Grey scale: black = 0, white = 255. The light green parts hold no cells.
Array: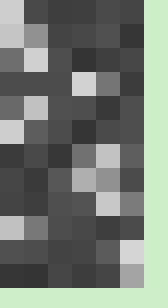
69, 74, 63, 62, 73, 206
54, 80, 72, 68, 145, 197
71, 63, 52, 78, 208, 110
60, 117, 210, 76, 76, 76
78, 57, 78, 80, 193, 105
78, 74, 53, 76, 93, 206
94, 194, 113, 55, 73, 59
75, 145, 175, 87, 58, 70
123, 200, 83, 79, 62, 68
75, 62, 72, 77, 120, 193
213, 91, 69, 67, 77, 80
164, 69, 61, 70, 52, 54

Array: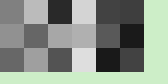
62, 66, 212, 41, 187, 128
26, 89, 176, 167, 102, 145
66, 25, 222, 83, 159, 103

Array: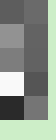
106, 93
99, 146
98, 125
85, 249
117, 42

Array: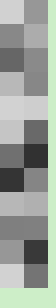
151, 209
172, 136
138, 102
135, 184
206, 210
105, 197
49, 112
133, 52
176, 183
128, 127
57, 151
116, 210

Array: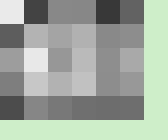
98, 56, 135, 136, 67, 234
141, 137, 177, 164, 179, 93
169, 142, 186, 151, 232, 157
152, 141, 193, 178, 199, 126
110, 109, 111, 120, 134, 76

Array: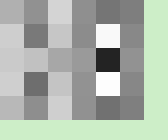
126, 117, 143, 212, 145, 176
136, 249, 140, 198, 121, 206
146, 35, 154, 167, 193, 202
135, 253, 146, 196, 110, 207
127, 113, 145, 207, 142, 184

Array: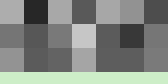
77, 146, 167, 89, 168, 39, 173
118, 56, 91, 198, 121, 87, 117
122, 93, 93, 165, 99, 91, 147

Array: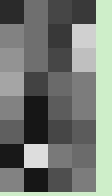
57, 70, 111, 42
208, 56, 111, 130
191, 70, 111, 147
124, 106, 66, 165
124, 92, 22, 130
91, 70, 22, 95
107, 121, 221, 24
124, 78, 22, 130

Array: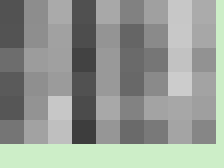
171, 199, 160, 129, 168, 80, 170, 141, 82
167, 200, 138, 101, 148, 77, 161, 142, 83
146, 194, 118, 106, 153, 66, 160, 156, 109
163, 204, 138, 104, 153, 81, 155, 143, 90
159, 167, 163, 130, 168, 75, 199, 147, 86
134, 164, 121, 106, 150, 61, 191, 162, 117
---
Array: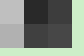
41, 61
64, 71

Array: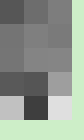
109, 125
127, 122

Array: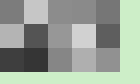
198, 140
84, 151

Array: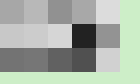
184, 145
204, 214

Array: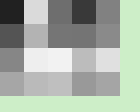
218, 110
179, 117

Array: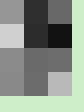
47, 104
44, 18

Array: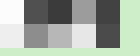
80, 59
141, 183

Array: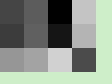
92, 1
96, 21
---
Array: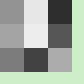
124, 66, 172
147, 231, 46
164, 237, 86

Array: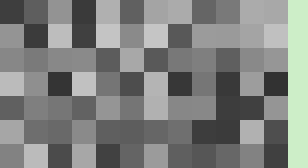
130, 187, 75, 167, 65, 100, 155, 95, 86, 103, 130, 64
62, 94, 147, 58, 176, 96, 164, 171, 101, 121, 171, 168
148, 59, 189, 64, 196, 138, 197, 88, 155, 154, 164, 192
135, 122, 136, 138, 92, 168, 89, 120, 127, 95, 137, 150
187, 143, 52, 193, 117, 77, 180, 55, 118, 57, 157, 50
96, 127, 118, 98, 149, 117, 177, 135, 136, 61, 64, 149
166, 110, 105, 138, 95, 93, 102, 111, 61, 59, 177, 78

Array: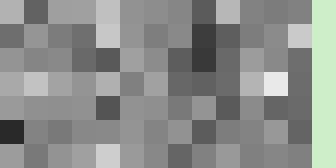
156, 121, 147, 160, 206, 154, 136, 101, 129, 153, 128, 134, 128
178, 98, 159, 160, 192, 146, 141, 134, 91, 183, 130, 124, 129
110, 149, 124, 111, 199, 148, 126, 137, 61, 94, 125, 139, 202
148, 133, 137, 105, 89, 160, 140, 93, 57, 105, 156, 137, 110
169, 194, 163, 148, 176, 128, 161, 103, 97, 107, 180, 233, 108
154, 144, 143, 145, 84, 146, 143, 121, 148, 90, 139, 101, 106
41, 131, 121, 136, 137, 148, 132, 146, 92, 125, 131, 152, 100

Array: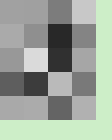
169, 171, 100, 177
161, 160, 124, 200
170, 143, 40, 132
152, 218, 48, 166
94, 60, 186, 121

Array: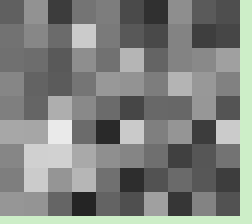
150, 148, 101, 36, 99, 79, 160, 54, 131, 82
96, 146, 60, 116, 125, 74, 48, 142, 90, 78
114, 135, 107, 203, 122, 88, 73, 131, 62, 70
112, 109, 89, 142, 113, 181, 100, 131, 137, 160
134, 99, 91, 117, 152, 147, 125, 180, 152, 129
127, 101, 174, 137, 107, 70, 104, 103, 151, 84
167, 166, 234, 107, 41, 202, 127, 149, 60, 203
134, 208, 209, 169, 143, 133, 111, 64, 86, 115
126, 203, 149, 182, 112, 45, 82, 106, 87, 61

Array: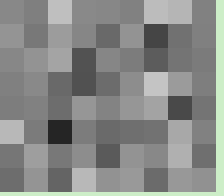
109, 148, 100, 184, 146, 153, 107, 152, 145
136, 127, 191, 137, 135, 129, 188, 181, 129
148, 120, 156, 134, 105, 147, 69, 113, 128
135, 147, 164, 82, 134, 124, 92, 116, 123
128, 137, 105, 81, 108, 141, 196, 155, 126
125, 129, 109, 150, 131, 150, 163, 73, 116
184, 123, 37, 124, 106, 111, 114, 168, 129
118, 158, 120, 141, 90, 147, 136, 176, 111
